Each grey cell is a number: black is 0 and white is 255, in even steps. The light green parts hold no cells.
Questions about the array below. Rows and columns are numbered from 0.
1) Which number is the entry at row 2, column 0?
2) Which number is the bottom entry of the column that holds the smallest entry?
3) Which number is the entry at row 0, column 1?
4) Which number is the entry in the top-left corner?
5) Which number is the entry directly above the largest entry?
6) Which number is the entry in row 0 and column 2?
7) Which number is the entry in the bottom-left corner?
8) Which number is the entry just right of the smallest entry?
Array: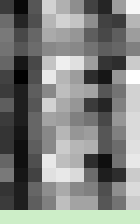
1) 121
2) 30
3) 8
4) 59
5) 203
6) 86
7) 59
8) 79

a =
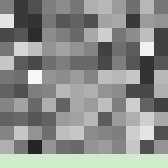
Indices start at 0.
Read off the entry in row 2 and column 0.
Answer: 73
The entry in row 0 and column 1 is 57
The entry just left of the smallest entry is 118
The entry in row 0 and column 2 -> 80
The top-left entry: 126
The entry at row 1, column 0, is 228
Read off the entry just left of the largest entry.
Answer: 111
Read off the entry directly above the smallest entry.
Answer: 147
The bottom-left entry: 175
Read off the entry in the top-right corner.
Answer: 118
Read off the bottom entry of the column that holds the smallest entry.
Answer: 37
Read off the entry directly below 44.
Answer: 190
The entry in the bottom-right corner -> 147
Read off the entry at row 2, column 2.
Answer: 44
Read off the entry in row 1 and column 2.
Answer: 51
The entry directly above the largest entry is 73

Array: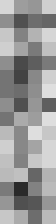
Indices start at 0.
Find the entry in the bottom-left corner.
199
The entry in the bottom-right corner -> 186
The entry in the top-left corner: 214
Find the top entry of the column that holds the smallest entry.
157
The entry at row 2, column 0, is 199
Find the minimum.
42
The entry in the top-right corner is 207
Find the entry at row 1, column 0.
142
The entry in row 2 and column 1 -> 130
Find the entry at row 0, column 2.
150
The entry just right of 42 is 130

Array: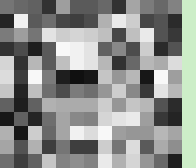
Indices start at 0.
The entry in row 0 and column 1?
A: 104
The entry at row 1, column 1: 241
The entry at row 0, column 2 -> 97
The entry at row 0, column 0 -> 117
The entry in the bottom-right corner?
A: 30
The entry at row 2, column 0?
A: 123
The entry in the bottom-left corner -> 110
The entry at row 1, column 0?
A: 36
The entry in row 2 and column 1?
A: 158
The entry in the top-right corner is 130
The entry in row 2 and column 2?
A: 117
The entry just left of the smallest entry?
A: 30

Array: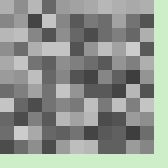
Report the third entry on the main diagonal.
134
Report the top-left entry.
175
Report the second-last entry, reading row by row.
155
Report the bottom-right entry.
134
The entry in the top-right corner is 175
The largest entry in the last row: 190
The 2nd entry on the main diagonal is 155
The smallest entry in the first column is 76
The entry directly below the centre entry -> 148
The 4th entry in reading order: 103
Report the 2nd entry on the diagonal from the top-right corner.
115
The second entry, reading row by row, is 142
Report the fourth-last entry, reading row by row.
96
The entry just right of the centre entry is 68
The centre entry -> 83
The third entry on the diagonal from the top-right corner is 127

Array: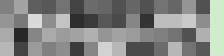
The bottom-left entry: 183
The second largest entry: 210
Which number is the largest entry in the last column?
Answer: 176
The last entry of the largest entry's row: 141
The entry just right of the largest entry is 141
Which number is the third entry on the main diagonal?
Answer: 134
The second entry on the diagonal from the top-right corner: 202
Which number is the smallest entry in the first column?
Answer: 128
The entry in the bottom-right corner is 88
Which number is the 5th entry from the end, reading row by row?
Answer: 74
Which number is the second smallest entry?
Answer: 45
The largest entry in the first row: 163
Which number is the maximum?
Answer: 218
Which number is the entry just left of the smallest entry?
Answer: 170
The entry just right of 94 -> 88
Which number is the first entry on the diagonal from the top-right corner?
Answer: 81

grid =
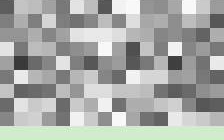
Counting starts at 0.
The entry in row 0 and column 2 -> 188
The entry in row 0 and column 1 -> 195
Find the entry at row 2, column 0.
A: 148
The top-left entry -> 93
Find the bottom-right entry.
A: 182
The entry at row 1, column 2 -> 126
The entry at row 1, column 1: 174
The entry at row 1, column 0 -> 126
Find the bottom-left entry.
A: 134
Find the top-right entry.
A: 155
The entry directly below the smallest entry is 233
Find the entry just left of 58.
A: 161
